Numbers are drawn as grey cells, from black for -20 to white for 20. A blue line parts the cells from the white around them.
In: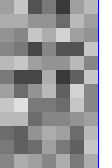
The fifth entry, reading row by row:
-11
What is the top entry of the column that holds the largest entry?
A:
11
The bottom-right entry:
7
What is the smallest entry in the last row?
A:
-1
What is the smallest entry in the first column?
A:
-3
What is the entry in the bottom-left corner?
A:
1
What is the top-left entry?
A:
5
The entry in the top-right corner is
9
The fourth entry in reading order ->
-1
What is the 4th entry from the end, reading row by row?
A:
1
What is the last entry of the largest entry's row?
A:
1
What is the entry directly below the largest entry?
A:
9
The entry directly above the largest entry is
-3
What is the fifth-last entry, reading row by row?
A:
5
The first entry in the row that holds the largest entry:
11

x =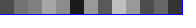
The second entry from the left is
-2
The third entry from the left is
0
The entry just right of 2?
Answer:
-16
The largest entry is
10

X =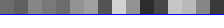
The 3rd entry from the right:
9
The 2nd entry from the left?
-5
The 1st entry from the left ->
-3
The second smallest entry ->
-11

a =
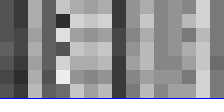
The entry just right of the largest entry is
3
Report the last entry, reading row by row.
-1
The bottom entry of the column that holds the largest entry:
-3
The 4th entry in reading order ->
-5
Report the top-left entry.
-7
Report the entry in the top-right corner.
-1
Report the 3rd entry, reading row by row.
7
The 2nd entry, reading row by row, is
-11
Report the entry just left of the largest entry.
-7
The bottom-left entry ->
-7
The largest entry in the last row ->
13
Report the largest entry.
17
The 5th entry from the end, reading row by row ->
1
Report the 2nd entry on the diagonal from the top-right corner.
13
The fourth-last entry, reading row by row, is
5
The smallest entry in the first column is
-9
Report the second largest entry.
15
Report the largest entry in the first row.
13
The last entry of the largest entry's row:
-1

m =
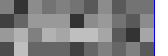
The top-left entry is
0
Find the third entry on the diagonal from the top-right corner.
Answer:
-6
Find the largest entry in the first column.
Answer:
4
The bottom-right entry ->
-6
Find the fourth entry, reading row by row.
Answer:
-2
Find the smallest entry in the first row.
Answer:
-12
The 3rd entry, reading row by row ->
2
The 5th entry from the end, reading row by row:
-4
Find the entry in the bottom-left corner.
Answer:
-8
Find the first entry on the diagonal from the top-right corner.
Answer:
-2
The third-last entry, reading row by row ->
-4

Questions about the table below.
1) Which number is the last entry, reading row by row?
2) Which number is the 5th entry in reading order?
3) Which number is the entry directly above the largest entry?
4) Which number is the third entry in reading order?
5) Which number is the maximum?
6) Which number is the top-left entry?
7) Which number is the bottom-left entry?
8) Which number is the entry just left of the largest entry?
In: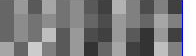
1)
0
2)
-2
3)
-2
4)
-6
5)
12
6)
-4
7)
6
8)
-4

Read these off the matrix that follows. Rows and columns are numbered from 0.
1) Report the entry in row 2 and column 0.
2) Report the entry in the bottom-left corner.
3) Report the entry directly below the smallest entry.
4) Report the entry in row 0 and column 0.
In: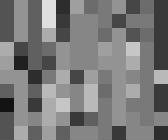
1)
-7
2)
-7
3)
-7
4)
-7

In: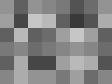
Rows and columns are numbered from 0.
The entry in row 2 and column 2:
-5
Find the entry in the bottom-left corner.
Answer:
1
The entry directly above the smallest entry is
-7
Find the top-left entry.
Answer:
3
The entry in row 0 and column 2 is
3
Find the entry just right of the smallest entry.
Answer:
-7
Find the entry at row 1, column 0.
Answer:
5
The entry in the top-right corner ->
3
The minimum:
-11
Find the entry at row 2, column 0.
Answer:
-5
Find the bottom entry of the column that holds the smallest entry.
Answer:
5

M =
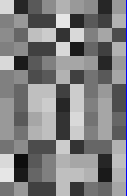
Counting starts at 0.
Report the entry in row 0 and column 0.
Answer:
14
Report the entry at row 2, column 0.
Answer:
2
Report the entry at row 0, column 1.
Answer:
-14
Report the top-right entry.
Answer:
4
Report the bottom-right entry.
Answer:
6
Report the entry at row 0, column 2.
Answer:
-6
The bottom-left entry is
-2
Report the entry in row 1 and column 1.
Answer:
4
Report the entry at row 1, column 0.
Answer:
0
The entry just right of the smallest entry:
-6
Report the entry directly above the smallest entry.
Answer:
2

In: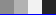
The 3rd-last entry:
8
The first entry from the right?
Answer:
-14
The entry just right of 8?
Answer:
18

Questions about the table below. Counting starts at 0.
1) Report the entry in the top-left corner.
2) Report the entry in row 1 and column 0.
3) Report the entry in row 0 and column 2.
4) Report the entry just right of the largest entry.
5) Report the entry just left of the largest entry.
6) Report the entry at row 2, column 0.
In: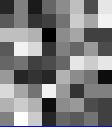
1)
-14
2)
-6
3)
-16
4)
12
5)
0
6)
10
